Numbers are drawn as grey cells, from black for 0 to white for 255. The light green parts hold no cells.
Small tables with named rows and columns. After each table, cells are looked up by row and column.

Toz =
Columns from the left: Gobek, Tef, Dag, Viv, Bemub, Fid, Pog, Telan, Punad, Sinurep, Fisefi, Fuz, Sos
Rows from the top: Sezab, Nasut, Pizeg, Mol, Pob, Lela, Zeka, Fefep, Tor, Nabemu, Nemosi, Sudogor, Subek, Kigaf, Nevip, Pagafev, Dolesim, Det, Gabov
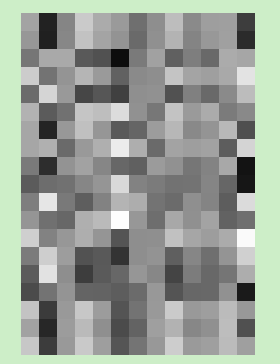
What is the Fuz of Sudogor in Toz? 98
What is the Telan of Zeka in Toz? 156
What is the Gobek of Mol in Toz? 204
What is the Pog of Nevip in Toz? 150
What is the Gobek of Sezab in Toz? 163
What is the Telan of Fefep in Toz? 106
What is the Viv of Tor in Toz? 162
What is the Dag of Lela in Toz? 113
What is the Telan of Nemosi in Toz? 115
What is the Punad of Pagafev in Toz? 84
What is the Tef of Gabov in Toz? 60
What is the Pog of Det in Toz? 99
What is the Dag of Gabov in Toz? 153
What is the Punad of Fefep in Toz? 163
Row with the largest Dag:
Pizeg

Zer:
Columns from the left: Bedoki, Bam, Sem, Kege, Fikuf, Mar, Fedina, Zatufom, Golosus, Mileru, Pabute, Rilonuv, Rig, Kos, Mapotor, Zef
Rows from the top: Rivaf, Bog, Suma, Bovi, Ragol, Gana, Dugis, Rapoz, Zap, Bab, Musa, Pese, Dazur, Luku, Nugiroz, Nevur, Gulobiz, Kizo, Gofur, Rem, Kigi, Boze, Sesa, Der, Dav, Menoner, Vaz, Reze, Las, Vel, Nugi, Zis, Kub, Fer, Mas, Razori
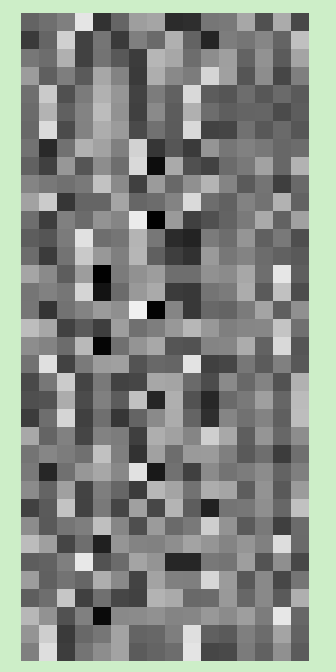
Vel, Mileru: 163
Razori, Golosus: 109
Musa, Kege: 101
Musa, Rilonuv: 97
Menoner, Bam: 38
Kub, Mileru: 105
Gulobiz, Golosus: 133
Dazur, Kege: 225
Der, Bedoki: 168
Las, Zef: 107
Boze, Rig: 121
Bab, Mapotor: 62
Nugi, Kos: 83

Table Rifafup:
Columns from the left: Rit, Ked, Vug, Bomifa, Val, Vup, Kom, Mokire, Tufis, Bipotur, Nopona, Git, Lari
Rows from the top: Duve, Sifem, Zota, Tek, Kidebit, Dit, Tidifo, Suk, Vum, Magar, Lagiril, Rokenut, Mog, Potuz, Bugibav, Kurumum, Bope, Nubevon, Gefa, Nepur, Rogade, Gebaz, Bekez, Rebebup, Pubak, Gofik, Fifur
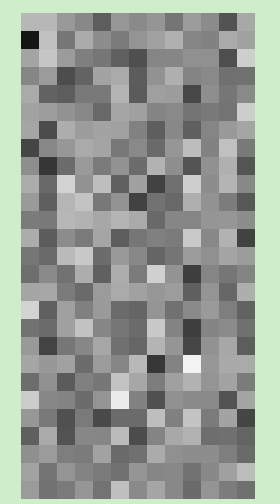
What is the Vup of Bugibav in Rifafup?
173
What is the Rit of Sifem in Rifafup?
21
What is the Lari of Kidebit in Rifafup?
137
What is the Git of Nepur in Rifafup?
169
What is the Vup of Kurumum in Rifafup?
170
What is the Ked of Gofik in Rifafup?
116
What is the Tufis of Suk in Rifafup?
150
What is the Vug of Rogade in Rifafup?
91
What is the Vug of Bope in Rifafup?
160
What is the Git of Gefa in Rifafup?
167
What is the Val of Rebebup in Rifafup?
134
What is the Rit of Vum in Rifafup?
142
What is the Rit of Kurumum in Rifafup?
165
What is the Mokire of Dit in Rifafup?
132
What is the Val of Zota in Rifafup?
118

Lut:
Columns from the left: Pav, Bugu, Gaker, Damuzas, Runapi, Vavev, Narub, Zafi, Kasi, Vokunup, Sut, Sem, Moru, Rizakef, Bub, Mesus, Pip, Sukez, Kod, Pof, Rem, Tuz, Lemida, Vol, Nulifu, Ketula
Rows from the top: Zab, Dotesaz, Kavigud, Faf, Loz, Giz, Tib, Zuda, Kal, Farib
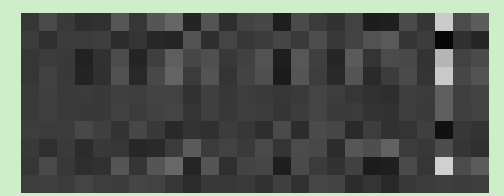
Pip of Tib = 74
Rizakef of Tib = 46
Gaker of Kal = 56
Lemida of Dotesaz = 60
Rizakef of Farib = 50
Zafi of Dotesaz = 39
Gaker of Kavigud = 57
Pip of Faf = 61
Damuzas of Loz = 59

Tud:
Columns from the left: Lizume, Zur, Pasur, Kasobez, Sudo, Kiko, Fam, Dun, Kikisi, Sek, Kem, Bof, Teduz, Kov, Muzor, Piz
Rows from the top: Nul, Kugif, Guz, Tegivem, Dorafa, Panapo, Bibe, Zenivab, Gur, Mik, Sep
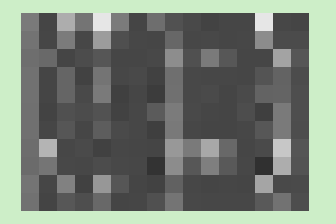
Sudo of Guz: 86
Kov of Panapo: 63
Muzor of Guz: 163
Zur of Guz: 105
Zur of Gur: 117
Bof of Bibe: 69
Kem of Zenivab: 168
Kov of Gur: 48
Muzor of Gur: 173
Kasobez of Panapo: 76
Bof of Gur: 89
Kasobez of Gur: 71
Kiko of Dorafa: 64
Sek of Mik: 71
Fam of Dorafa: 70
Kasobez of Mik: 65
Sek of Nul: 73
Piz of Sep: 77

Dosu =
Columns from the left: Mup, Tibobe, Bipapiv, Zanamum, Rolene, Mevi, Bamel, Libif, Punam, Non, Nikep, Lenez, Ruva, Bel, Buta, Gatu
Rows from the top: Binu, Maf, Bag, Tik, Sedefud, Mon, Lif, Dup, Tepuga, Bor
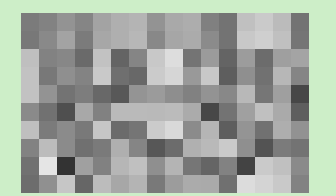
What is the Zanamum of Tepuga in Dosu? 160
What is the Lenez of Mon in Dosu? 115
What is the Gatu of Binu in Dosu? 115
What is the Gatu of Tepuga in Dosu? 138
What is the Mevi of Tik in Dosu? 111
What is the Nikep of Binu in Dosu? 128
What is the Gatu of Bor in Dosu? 130
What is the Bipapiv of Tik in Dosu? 143
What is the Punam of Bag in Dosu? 221
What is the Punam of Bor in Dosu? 156
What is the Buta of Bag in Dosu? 159
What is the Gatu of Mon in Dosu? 94
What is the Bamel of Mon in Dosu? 186
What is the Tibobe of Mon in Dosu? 113
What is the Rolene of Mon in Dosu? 129
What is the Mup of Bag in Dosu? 191
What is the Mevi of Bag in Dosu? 100

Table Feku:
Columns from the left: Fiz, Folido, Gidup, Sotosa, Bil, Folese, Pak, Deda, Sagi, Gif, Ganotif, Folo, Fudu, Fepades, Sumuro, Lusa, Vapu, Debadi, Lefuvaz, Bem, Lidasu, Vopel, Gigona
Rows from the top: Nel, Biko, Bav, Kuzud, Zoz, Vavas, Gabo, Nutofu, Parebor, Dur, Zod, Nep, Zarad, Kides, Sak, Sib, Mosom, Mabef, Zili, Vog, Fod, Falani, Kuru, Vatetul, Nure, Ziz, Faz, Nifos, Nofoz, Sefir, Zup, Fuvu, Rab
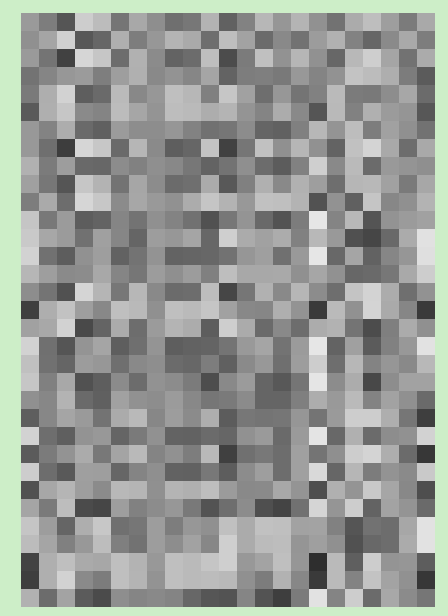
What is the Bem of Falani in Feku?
131
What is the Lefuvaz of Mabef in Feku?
116
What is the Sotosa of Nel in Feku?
205
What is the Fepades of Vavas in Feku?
132
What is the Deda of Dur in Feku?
140
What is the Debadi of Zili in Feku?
99
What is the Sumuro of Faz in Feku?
168

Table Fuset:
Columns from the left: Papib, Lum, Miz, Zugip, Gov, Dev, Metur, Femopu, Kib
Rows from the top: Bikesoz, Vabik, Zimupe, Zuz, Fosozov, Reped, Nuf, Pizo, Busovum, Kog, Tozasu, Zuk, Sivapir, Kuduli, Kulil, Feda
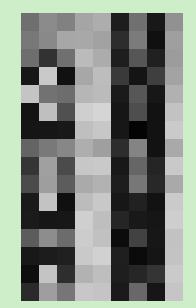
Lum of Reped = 191
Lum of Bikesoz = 139
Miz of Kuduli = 32
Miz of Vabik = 167
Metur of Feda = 104
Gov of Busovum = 201

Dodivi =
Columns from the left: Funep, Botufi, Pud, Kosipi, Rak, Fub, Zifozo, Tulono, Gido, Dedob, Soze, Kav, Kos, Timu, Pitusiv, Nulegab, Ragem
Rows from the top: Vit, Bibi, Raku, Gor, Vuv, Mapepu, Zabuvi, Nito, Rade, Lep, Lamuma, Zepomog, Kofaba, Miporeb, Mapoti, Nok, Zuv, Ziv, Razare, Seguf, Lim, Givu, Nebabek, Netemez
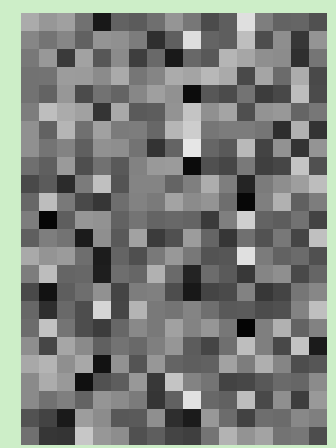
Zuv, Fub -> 70
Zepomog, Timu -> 99
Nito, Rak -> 145
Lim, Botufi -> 172
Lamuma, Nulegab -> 96
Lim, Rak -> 81
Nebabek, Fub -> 88
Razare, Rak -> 96
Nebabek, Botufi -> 67
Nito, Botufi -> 116
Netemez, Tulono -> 94
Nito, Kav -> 89
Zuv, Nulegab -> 131
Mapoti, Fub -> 110
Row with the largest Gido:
Lim

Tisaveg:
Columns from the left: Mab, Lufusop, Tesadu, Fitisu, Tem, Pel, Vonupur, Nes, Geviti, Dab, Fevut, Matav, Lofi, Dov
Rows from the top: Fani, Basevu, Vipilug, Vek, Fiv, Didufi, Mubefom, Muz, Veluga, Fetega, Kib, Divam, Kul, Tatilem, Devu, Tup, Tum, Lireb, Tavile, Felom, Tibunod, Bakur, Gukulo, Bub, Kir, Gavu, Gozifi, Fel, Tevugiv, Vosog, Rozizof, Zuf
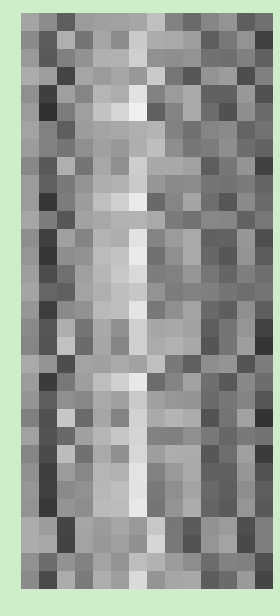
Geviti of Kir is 173
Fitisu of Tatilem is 146
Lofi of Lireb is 149
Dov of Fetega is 101
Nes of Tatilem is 113
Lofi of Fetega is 123
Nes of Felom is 191
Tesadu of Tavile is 193
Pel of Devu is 199
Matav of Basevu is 121
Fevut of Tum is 105
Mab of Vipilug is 153
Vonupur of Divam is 179
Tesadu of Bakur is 143

